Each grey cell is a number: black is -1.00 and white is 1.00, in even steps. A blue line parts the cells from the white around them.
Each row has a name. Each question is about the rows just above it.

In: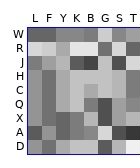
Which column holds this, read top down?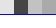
B
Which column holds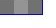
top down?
F
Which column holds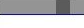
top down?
L
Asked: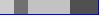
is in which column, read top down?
G
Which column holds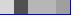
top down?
S
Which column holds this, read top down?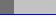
G
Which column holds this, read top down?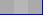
Y

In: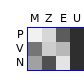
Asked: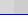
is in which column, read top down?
Z
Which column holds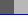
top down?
E

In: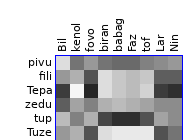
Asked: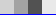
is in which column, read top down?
tof
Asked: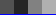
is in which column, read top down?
fovo
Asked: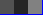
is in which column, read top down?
fovo
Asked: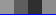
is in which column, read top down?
Nin
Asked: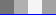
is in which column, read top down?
kenol

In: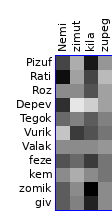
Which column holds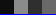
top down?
Nemi
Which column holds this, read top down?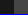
kila

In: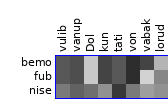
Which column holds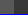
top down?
tati
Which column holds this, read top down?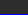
von

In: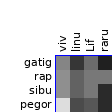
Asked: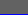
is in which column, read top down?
linu
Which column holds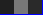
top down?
raru
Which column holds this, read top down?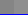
viv
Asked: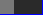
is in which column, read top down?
raru

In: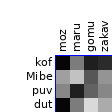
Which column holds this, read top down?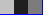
maru
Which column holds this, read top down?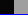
moz
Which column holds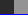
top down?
zakav
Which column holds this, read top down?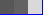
gomu

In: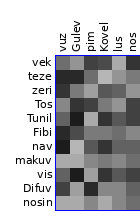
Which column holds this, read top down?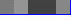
nos
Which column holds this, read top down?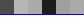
Gulev
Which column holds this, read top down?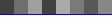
pim
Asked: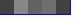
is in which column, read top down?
nos
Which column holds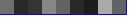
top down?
vuz
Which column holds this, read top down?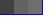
nos

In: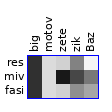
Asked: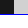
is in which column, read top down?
zete
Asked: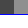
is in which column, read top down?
zik

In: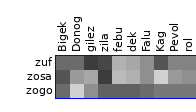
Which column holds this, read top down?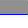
Falu
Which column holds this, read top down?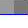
Pevol
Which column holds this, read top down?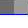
Donog

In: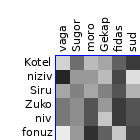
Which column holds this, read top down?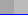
Gekap
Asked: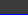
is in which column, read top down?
fidas
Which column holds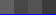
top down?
fidas
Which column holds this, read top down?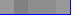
Sugor

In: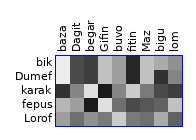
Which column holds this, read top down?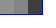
lom
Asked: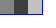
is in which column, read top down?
lom
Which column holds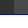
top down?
bigu
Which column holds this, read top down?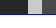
fitin

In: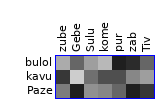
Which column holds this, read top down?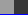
Tiv
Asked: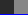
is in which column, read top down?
zab

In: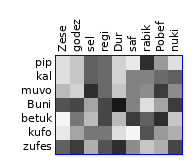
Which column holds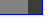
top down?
saf
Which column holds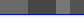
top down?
regi
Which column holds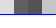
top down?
rabik

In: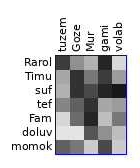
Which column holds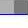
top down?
Mur
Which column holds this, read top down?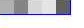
tuzem
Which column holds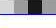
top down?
volab
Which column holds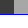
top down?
tuzem
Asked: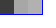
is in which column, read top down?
tuzem
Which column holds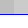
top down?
volab

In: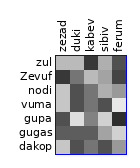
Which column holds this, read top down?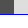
duki
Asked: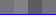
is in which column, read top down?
kabev
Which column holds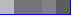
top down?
kabev
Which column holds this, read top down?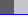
zezad
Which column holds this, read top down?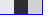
ferum
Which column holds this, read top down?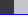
zezad
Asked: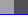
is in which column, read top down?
sibiv

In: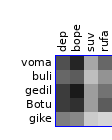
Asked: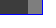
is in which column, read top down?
dep
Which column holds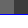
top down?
dep
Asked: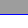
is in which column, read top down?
suv
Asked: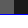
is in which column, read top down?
bope

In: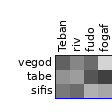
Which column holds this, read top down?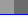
riv
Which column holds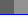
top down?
Teban
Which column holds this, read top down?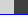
fogaf
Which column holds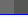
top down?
fudo

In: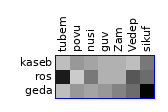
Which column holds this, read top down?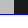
tubem
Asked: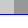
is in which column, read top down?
povu
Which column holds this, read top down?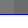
sikuf
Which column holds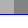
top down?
Zam
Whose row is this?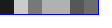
ros

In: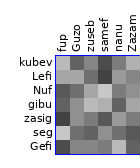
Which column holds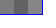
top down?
zuseb
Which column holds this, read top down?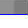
samef

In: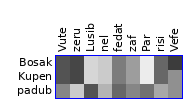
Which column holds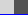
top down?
Lusib
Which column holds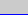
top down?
nel
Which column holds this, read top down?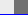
Par

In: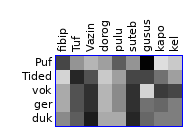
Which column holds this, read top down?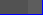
Tuf
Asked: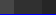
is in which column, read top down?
suteb
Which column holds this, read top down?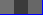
kapo
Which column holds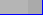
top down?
dorog

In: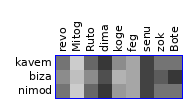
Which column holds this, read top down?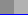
koge
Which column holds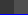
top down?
dima
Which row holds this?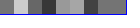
nimod
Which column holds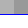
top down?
koge
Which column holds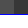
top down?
dima

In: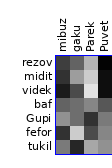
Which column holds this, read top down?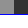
mibuz
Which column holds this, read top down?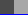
Parek
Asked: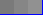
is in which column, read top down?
Puvet
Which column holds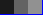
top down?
mibuz
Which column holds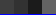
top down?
mibuz
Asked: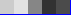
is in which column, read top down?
Parek
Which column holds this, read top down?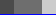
gaku

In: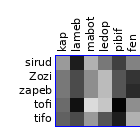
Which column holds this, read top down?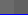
kap
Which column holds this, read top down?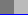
ledop
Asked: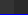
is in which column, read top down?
fen
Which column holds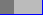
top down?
ledop
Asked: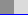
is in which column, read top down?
mabot
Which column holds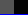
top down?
pibif
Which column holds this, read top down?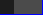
lameb

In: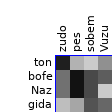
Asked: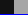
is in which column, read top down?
pes
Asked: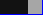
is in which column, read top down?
pes

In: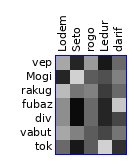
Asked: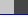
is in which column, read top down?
darif
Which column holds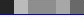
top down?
Lodem

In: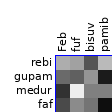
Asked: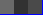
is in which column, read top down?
Feb
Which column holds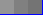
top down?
bisuv
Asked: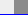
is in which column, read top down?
fuf
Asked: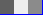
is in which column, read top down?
fuf
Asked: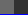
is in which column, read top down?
Feb

